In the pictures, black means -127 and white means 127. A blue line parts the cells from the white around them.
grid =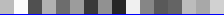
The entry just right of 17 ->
-89
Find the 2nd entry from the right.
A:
40
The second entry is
124
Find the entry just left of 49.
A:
-47

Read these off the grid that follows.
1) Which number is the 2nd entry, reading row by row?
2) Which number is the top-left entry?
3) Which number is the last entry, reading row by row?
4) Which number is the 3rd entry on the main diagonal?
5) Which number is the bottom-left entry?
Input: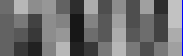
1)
55
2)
-18
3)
32
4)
-71
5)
-29

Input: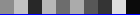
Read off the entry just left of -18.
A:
55
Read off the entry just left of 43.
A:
-18
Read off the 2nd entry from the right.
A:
93

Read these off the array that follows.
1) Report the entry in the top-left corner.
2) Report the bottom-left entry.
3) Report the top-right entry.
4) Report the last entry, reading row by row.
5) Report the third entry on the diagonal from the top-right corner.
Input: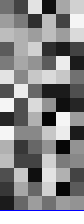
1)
-14
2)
-100
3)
81
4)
19
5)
61

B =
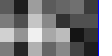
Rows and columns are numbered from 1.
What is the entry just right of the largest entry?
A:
40
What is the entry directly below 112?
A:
49
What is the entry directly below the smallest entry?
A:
-59
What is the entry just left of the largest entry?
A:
20
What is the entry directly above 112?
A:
69
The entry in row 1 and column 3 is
29
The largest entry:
112
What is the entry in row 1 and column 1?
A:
-36

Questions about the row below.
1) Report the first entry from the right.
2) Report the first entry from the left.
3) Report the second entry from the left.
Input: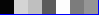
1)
21
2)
-122
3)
84

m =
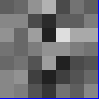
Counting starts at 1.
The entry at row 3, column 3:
30
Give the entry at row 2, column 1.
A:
7
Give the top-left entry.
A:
-33
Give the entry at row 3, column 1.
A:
18
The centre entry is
18
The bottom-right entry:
7
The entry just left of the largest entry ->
-94
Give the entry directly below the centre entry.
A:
30
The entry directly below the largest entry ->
18
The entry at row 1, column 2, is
-23
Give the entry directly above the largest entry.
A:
-33
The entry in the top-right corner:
-33
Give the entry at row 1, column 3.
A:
18

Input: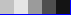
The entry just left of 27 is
101
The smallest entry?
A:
-107
